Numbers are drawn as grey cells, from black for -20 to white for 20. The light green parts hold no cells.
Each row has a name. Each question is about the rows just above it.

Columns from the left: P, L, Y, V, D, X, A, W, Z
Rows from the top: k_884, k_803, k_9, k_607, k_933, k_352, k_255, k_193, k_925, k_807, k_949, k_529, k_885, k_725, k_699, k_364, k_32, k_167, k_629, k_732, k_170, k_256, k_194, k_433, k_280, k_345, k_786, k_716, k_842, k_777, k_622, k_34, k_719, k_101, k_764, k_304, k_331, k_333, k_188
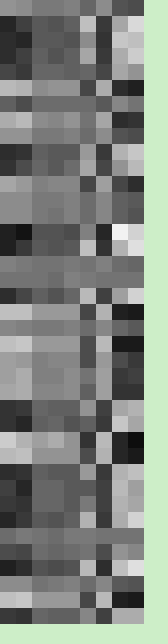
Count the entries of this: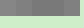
5
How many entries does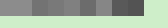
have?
9
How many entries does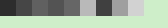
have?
9
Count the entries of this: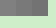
3

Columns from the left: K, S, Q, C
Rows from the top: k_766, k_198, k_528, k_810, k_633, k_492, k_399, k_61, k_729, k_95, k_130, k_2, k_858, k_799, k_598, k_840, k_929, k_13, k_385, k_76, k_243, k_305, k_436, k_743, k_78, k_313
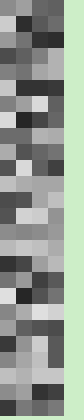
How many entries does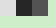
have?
3
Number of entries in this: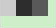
3
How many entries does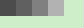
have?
4
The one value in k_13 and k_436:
-6

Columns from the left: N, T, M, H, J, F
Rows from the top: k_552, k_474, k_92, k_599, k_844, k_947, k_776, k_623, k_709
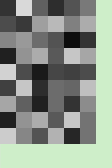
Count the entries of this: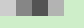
4
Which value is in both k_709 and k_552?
-7
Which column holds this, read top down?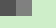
J
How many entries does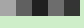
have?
5
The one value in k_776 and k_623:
-15
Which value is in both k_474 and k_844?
-8

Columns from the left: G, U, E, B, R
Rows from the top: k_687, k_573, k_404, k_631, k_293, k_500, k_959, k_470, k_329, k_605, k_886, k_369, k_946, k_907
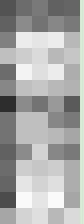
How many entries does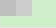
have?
2
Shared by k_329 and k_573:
-2
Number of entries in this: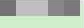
5
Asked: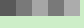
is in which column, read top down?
R
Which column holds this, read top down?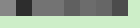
G
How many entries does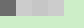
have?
4
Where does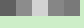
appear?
k_605

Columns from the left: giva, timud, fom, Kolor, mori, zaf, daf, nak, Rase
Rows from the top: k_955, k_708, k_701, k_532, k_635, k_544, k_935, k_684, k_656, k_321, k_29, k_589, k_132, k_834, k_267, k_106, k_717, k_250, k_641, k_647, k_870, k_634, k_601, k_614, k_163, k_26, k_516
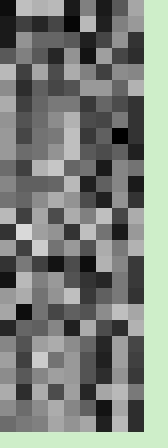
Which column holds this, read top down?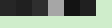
daf
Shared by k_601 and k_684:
-7
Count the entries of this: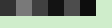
6
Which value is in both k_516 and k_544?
-13
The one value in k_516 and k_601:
-15
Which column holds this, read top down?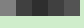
timud
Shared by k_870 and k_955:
8

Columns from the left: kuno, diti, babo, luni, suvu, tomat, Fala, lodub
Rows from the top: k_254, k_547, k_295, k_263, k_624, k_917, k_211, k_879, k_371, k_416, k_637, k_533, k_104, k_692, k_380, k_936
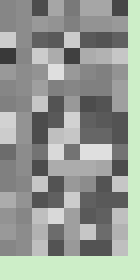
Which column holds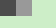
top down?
babo
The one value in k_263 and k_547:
1
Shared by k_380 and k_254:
2
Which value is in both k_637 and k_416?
2
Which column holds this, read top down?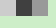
suvu
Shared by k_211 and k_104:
-7
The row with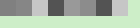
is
k_533

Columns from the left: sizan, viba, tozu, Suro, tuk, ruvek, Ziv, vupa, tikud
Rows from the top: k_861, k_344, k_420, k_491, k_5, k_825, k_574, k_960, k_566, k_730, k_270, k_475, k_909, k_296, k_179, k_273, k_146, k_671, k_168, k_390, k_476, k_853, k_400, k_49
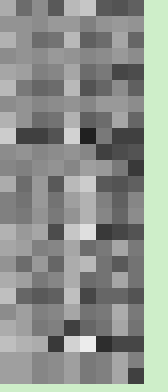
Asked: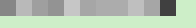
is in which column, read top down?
tuk
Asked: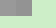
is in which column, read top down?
tozu
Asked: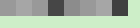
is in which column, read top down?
vupa
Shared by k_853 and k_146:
7
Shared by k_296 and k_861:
2

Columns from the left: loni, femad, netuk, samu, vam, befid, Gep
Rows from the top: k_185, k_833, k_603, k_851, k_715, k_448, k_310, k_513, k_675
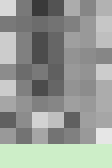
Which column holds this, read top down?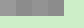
befid
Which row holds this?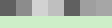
k_513
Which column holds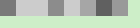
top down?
loni
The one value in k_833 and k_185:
-1
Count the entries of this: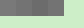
4
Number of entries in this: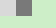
2

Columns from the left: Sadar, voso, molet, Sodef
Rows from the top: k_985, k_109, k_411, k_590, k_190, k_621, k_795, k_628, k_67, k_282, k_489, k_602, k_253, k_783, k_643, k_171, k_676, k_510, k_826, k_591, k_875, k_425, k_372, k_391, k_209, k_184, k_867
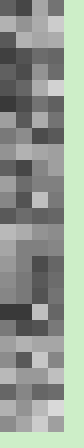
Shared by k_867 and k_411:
6
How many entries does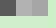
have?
3
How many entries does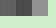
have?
3

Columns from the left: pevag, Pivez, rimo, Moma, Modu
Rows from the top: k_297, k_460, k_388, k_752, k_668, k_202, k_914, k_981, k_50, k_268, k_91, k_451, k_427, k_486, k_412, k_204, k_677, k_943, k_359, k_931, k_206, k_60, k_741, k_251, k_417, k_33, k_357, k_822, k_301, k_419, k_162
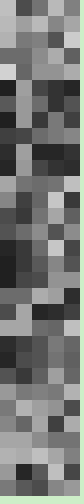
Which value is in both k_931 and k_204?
-14
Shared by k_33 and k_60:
-1
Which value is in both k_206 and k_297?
10
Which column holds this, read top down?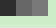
Moma
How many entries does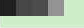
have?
4

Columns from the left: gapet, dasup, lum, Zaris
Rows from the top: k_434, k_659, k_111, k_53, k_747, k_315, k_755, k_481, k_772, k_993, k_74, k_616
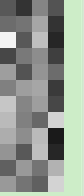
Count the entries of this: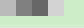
4
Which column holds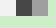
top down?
gapet
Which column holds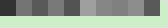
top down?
dasup
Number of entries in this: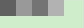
4
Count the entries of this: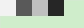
4

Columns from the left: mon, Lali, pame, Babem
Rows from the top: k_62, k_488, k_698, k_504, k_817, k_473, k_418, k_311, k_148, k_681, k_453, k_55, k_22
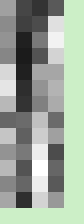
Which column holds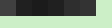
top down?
Lali
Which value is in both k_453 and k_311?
-4
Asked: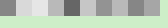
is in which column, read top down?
mon
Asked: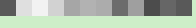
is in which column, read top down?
Babem
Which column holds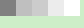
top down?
pame
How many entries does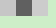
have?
3
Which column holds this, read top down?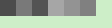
pame

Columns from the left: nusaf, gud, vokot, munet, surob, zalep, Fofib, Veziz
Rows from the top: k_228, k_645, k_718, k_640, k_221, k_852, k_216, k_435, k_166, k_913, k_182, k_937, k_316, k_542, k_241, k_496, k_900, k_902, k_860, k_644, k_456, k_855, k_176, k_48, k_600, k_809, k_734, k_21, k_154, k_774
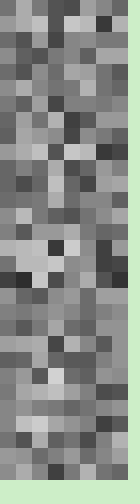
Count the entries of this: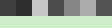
7
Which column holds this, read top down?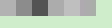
munet

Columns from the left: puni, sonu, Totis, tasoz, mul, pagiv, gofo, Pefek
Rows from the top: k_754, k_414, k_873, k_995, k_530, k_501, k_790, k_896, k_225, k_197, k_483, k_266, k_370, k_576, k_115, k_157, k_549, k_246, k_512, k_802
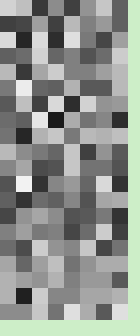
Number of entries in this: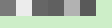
6
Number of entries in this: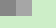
2

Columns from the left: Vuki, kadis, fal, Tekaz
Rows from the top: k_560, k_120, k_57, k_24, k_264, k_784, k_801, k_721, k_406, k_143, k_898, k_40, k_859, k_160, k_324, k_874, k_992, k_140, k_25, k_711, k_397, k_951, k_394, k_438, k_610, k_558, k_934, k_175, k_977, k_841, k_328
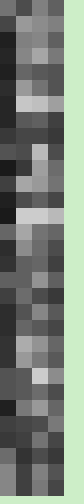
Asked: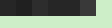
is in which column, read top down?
Vuki
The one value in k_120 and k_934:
-9
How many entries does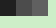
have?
3
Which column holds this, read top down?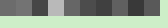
Tekaz

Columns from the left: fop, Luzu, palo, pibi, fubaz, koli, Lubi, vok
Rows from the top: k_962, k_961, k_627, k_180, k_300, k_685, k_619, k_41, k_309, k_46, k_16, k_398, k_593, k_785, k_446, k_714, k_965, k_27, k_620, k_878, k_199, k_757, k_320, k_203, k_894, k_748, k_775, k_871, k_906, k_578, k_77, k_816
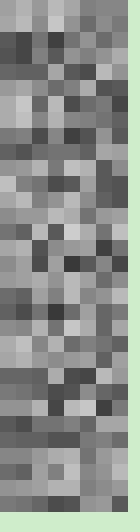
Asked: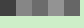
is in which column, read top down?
Lubi
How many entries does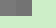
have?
2
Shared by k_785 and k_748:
9
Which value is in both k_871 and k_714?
-7
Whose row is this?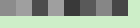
k_965
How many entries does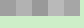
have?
5

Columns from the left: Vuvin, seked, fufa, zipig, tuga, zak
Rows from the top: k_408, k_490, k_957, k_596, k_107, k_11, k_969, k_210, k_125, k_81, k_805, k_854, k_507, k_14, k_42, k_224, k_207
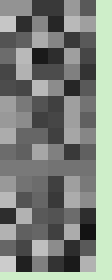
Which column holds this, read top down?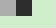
tuga
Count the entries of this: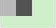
2
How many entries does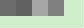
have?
4
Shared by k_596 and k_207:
-16
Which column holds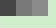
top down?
seked

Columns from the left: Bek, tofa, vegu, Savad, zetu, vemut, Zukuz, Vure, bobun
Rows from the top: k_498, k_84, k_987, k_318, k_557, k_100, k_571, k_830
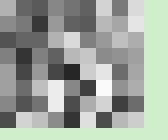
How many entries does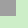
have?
1
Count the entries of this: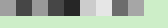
9
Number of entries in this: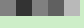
5

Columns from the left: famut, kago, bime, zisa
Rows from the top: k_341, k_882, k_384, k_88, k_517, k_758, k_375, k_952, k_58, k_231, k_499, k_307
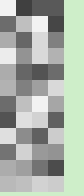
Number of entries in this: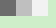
3
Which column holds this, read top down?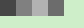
zisa
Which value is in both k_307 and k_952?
13
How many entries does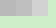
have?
3

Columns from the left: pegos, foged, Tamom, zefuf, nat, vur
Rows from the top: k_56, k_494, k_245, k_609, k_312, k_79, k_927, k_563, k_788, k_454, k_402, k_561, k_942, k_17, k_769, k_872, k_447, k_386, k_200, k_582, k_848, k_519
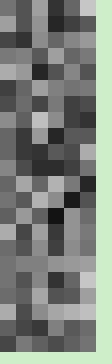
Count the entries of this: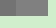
3
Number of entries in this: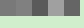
5
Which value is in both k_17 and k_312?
4
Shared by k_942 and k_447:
-2
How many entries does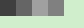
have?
4
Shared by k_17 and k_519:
-5

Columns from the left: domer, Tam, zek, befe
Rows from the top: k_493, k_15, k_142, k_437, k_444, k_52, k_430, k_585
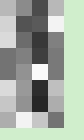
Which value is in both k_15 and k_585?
18
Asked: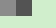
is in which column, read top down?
Tam
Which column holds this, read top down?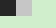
zek
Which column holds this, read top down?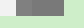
befe

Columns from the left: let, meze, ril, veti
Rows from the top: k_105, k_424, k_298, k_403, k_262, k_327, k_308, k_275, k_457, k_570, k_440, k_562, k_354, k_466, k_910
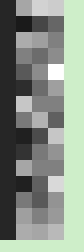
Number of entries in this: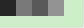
4
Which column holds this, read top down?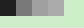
meze
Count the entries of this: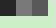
3
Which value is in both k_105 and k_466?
-14

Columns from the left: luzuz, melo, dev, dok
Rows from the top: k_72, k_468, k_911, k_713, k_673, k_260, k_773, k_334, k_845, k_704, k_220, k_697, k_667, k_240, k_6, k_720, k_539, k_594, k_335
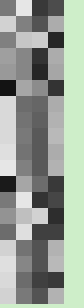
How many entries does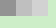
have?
3
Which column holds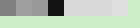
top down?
luzuz

